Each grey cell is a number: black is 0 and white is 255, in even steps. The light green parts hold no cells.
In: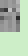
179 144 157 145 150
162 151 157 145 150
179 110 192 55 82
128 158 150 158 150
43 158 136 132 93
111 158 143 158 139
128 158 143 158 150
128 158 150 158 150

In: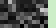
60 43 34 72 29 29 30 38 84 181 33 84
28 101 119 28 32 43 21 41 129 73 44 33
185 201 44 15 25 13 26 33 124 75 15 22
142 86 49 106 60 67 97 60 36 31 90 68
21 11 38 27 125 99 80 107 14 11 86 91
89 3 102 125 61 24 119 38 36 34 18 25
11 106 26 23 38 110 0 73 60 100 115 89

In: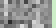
128 154 111 196 166 147 69 160 105 147 93 209 141
135 169 158 137 84 149 174 154 122 156 157 187 118
138 143 152 173 167 109 143 144 140 134 150 178 160
134 150 131 190 137 159 104 154 139 165 112 209 120
140 127 148 185 142 153 162 160 166 151 125 154 139
149 143 135 189 210 103 126 91 114 101 44 142 99
130 106 203 198 189 94 172 218 147 117 110 102 157

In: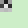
162 27 148
48 233 65
194 185 193

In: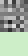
78 119 175 59 202 84 191
114 106 158 87 137 98 147
102 175 114 148 203 153 163
131 123 132 125 121 125 126
119 195 87 189 191 182 143
170 86 131 130 35 118 78
143 199 65 222 157 203 114
158 76 148 105 47 101 93

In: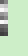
135 101
198 209
230 250
165 151
139 115
233 248
112 105
93 82
72 63

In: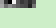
75 44 70 56 88 243 0 51 154
114 33 73 78 94 115 144 112 167
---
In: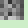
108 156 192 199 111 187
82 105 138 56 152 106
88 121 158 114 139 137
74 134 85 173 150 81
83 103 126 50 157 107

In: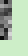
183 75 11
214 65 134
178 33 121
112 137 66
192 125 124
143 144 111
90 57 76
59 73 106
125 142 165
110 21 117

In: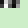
161 11 91 251 64
109 26 132 213 21

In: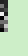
125 4
199 56
109 112
189 2
31 237
68 47
41 121
40 34

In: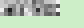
75 132 97 106 178 134 157 231 206 99 165 133 75 128 174
246 156 154 122 172 49 156 188 233 90 189 127 28 109 238
90 141 108 123 146 180 133 179 178 128 188 136 149 201 203
241 204 196 193 139 149 101 197 157 194 150 190 194 179 202

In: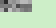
126 117 133 164 147 194 77 170
111 108 111 78 161 118 128 123
168 184 185 162 144 156 42 106

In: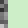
137 197
101 93
146 116
154 122
96 47
91 126
142 66
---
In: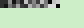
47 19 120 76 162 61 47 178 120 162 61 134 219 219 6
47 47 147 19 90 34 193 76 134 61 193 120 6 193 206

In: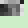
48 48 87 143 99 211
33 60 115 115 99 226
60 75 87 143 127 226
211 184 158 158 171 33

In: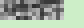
184 70 108 58 96 83 83 139 155 169 70 184 184 108 83 108
139 83 155 83 70 58 58 123 46 58 108 108 123 169 123 184
184 123 139 108 169 70 139 155 155 123 70 58 58 58 70 123
123 139 108 96 200 155 139 184 123 169 58 96 123 184 96 184
155 169 200 184 58 96 58 108 200 155 83 200 155 184 96 200

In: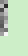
188 45
131 117
117 147
131 160
101 175
147 188
73 200
88 216
160 246

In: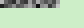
33 73 101 142 85 101 142 171 128 17 142 158 57 115 197
184 101 73 45 142 73 57 158 85 171 115 85 115 73 158

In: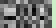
103 31 6 19 163 72 163 88 191 119 6 88 147
119 43 163 176 43 119 31 58 176 72 176 72 72
72 58 103 88 191 119 176 72 88 88 72 134 163
134 147 147 163 58 103 58 134 88 103 191 103 72
147 163 119 134 58 88 88 147 43 134 163 88 103
88 176 176 176 43 119 43 134 19 103 176 134 58
119 191 204 204 43 103 31 147 6 103 219 103 58

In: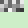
178 82 246 162 70 55
208 162 109 149 137 194
95 208 109 233 109 233

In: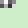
84 178 54 222
151 250 97 137
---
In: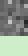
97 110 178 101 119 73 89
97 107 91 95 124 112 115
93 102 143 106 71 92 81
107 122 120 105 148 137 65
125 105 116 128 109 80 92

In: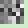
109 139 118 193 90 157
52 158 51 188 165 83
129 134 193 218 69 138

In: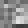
138 93 123 125 147 106 110
118 133 98 119 207 194 155
107 136 102 154 216 208 194
138 109 130 80 63 60 66

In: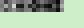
133 63 113 143 117 102 126 136 23 82 119 93 66 53 9 139
136 73 114 145 99 86 121 126 33 79 110 76 55 60 16 134

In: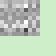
196 182 166 187 184 182 202 164 187 161
143 178 167 176 143 179 96 162 142 158
153 150 200 152 152 155 134 200 156 214
202 233 156 233 201 225 232 149 205 142
156 149 173 150 153 155 128 169 158 167

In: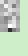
222 156 203 201 170
172 170 227 209 198
163 132 150 213 155
174 171 254 233 181
